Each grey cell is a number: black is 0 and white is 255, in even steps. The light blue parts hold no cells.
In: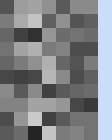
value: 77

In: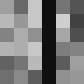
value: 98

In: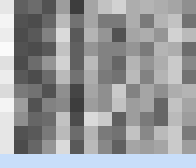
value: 230

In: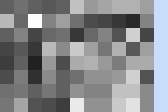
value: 112

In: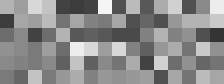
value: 137

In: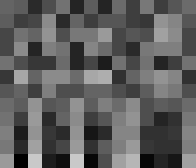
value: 120
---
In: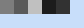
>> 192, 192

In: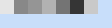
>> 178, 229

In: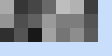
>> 154, 190

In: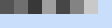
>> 159, 201

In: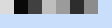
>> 190, 219

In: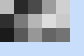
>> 182, 221

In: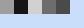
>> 209, 209

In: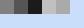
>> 27, 192

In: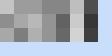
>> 148, 211
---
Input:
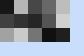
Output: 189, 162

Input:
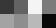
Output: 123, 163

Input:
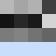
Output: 64, 123

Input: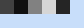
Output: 37, 65

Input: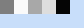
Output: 5, 126

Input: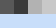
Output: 200, 88

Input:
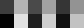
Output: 147, 3

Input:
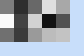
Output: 168, 112

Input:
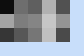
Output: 81, 54

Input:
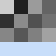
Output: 100, 134
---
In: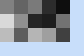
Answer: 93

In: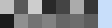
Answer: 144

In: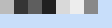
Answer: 53

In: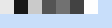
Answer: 23

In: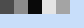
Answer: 139

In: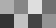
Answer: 194

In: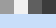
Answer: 241
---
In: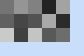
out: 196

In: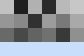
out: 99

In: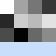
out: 104

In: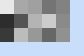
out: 152

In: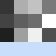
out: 240

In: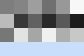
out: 166

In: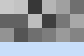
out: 111
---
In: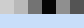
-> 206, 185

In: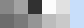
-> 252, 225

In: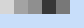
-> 214, 163

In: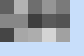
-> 212, 179

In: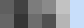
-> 194, 181

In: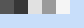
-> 245, 225
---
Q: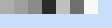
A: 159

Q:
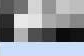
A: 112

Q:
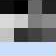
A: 0

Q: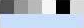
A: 151

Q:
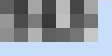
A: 63

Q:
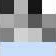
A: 180

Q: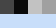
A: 9
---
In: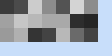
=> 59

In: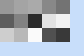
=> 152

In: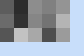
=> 93

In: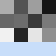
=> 173

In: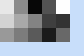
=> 231

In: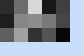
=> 44

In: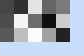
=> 70

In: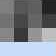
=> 127
